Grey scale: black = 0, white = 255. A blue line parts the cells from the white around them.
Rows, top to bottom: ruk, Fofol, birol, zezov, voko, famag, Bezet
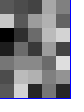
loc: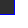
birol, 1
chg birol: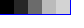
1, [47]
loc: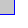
Fofol, 0
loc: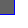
Fofol, 4
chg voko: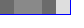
0, [118]
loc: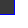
zezov, 2

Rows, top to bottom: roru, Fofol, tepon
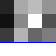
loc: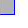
tepon, 1
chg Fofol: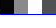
0, [17]
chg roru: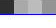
0, [36]

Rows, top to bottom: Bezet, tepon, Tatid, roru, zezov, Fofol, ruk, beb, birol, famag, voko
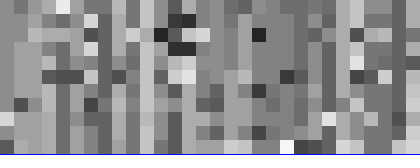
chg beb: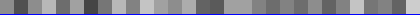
27, [118]
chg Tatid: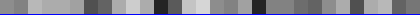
1, [141]
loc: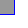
Bezet, 2

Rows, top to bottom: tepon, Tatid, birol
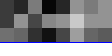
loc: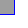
birol, 5
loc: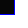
tepon, 3
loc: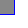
Tatid, 3

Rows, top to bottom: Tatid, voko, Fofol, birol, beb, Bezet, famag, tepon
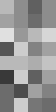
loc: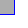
beb, 2
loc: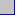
beb, 3
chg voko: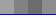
1, [141]
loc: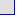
Fofol, 0
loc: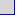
Fofol, 3
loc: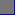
tepon, 2

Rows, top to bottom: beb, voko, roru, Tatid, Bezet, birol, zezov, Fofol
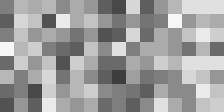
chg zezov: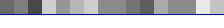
8, [126]
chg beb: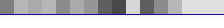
11, [150]
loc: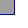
birol, 9
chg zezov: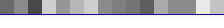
1, [126]
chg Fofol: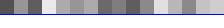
12, [171]

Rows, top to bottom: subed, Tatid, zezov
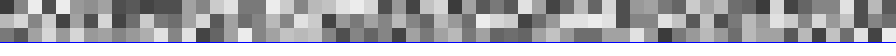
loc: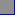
subed, 6
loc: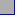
zezov, 10
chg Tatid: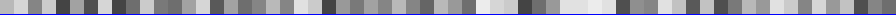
45, [133]

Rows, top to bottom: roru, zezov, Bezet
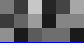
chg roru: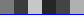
5, [167]
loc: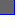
zezov, 1
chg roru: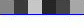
0, [122]
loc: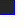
roru, 3
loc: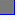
roru, 0
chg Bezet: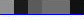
5, [26]
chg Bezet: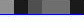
2, [91]

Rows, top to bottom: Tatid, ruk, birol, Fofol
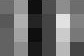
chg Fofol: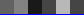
1, [141]
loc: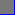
birol, 5
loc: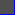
Tatid, 3
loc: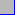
Fofol, 4

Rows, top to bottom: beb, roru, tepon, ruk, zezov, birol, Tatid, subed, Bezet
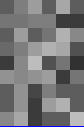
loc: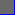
ruk, 0
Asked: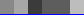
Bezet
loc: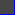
Tatid, 2

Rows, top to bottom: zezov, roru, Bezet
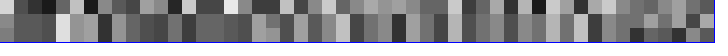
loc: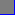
Bezet, 0
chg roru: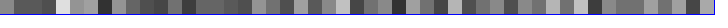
18, [160]
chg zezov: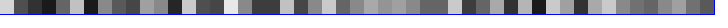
14, [70]
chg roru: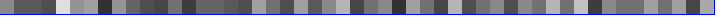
24, [193]

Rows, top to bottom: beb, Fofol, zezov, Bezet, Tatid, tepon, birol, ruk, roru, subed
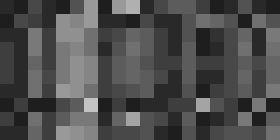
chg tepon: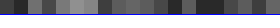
17, [101]
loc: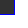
zezov, 15

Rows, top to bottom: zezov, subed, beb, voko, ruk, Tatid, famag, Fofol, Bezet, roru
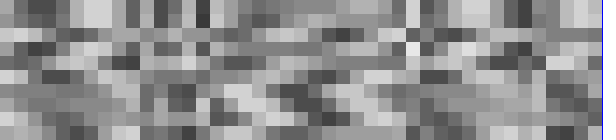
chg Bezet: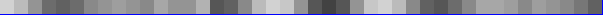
37, [148]
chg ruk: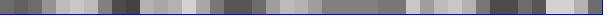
23, [137]
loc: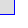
voko, 33

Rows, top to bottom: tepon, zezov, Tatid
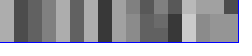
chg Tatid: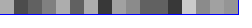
15, [149]
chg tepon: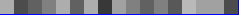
10, [88]
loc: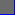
zezov, 11

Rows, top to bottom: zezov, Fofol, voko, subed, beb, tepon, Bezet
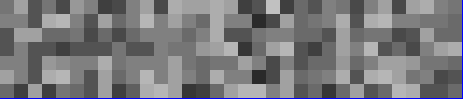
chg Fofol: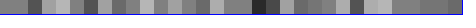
3, [173]
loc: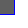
Bezet, 9
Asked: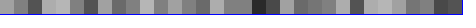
tepon
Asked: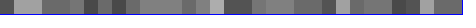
voko
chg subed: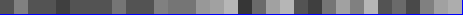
23, [106]
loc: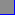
beb, 4
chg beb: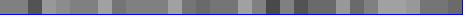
7, [173]

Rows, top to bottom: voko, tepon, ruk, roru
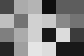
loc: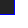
roru, 0
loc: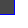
voko, 0
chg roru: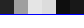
4, [24]
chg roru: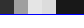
0, [36]
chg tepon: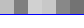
1, [115]
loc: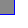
tepon, 4
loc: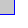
tepon, 3

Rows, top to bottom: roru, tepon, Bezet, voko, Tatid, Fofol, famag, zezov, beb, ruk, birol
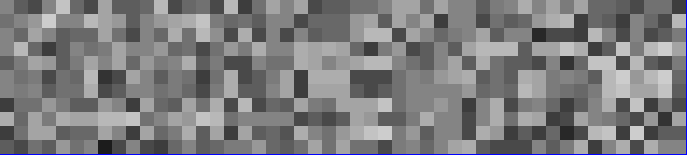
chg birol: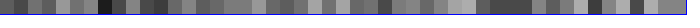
25, [113]
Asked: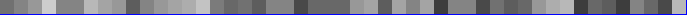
tepon
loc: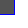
ruk, 20
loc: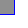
Bezet, 15
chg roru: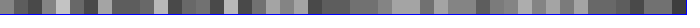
17, [61]
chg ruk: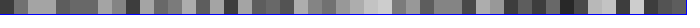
47, [93]
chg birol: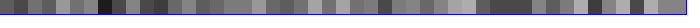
26, [113]

